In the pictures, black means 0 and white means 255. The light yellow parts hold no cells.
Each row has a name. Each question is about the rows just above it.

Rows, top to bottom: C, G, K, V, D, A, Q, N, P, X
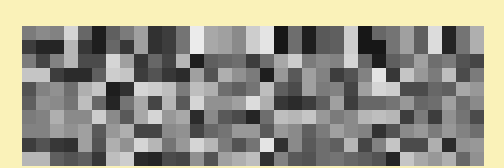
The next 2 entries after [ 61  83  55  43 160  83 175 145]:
[123  30]
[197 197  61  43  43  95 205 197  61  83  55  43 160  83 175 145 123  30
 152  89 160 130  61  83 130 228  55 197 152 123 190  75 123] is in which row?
V
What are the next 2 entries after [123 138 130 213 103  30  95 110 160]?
[110 123]
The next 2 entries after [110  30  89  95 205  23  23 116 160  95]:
[220  37]
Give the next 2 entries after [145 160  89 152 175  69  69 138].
[145  69]

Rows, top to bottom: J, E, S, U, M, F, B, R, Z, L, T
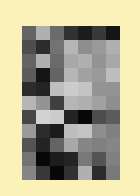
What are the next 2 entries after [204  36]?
[ 8 78]
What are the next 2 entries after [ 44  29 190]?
[196 142]
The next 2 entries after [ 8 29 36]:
[121  84]
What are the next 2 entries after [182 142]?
[154 176]
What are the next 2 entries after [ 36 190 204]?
[196 148]

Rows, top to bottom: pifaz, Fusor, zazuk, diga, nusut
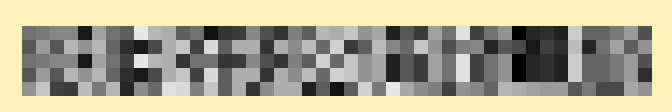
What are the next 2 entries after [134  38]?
[87 73]
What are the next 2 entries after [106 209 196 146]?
[167  32]
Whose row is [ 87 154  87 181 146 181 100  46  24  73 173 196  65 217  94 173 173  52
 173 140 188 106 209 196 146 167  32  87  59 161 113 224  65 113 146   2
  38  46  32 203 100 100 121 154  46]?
diga

